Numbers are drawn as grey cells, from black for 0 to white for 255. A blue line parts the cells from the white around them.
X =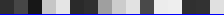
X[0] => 47
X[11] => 236
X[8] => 204
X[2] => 23
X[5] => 42
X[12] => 238

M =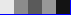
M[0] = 233
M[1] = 140
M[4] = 19
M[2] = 90

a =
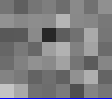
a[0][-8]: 117
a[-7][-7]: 95
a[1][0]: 146
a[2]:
[88, 89, 138, 39, 93, 113, 170, 118]
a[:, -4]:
[109, 181, 93, 178, 162, 97, 123]
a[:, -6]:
[117, 141, 138, 103, 145, 99, 113]
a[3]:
[102, 121, 103, 159, 178, 129, 163, 107]
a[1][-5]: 139
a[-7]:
[117, 95, 117, 126, 109, 138, 113, 144]
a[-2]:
[131, 122, 99, 111, 97, 145, 175, 100]
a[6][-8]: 196
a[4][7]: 134
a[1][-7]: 136

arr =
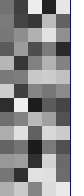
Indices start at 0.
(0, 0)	114
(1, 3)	188
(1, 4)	98
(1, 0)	122
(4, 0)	182
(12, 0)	118
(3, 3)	123
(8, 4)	82
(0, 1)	63
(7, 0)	45
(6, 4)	138
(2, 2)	177
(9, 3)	216
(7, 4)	69
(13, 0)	175
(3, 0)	91
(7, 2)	28
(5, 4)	192
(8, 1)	130
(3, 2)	78
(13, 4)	233
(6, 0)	205
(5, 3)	204

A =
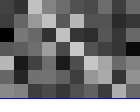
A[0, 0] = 66
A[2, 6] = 45
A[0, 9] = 103
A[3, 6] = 82
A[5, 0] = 102
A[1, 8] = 42
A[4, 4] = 27
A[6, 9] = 103
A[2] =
[1, 120, 104, 50, 193, 52, 45, 86, 54, 104]
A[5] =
[102, 37, 113, 114, 97, 61, 151, 170, 52, 146]
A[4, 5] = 78
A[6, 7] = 60
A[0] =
[66, 50, 192, 131, 108, 81, 74, 108, 62, 103]
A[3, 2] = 110
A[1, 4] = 88
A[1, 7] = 82
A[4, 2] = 65
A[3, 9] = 11
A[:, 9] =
[103, 54, 104, 11, 129, 146, 103]

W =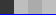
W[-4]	54
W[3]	191

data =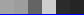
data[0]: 163
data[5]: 37

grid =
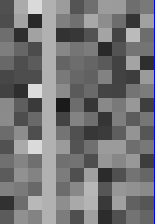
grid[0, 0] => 80
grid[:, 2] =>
[218, 41, 162, 76, 91, 77, 220, 58, 105, 78, 218, 111, 131, 104, 184, 131]
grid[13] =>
[129, 122, 104, 177, 108, 136, 183, 86, 150, 145, 138]
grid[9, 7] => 59
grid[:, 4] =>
[156, 127, 50, 135, 100, 121, 139, 26, 67, 116, 155, 112, 124, 108, 142, 124]
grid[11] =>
[112, 132, 111, 177, 112, 115, 77, 150, 135, 152, 61]
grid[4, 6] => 101
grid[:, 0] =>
[80, 77, 110, 126, 104, 71, 66, 138, 139, 108, 81, 112, 91, 129, 49, 91]
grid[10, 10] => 120
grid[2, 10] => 109
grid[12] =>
[91, 145, 131, 177, 124, 79, 160, 43, 80, 115, 102]
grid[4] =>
[104, 78, 91, 177, 100, 109, 101, 90, 66, 164, 46]
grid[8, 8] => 126
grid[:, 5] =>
[84, 112, 55, 117, 109, 103, 90, 109, 131, 80, 83, 115, 79, 136, 169, 79]
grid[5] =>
[71, 77, 77, 177, 121, 103, 97, 130, 66, 61, 155]
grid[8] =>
[139, 77, 105, 177, 67, 131, 111, 53, 126, 92, 118]
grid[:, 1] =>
[171, 163, 46, 102, 78, 77, 46, 94, 77, 141, 170, 132, 145, 122, 109, 144]
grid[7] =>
[138, 94, 58, 177, 26, 109, 54, 137, 121, 152, 62]
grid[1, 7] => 141
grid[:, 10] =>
[121, 161, 109, 116, 46, 155, 124, 62, 118, 86, 120, 61, 102, 138, 86, 101]
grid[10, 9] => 110
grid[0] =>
[80, 171, 218, 177, 156, 84, 111, 156, 155, 110, 121]
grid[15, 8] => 80
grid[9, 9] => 148
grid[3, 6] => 124
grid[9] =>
[108, 141, 78, 177, 116, 80, 55, 59, 94, 148, 86]
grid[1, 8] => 109

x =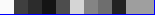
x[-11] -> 250
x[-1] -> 159
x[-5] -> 132
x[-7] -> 77

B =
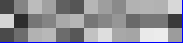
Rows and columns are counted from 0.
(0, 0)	69
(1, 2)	118
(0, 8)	138
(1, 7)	134
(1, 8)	150
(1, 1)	45
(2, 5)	87
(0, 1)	133
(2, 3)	184

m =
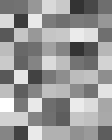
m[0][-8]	112
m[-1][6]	154
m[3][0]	188
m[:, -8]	[112, 218, 88, 188, 202, 88, 190, 255, 209, 133]
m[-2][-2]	192
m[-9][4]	111
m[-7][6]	78
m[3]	[188, 104, 111, 161, 132, 51, 78, 183]
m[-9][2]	234
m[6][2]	132
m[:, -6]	[151, 234, 152, 111, 132, 66, 132, 233, 132, 234]
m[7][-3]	235
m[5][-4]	142
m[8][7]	169
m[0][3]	217
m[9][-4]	177
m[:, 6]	[72, 119, 224, 78, 105, 193, 114, 220, 192, 154]
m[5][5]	188
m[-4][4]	185
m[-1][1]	66
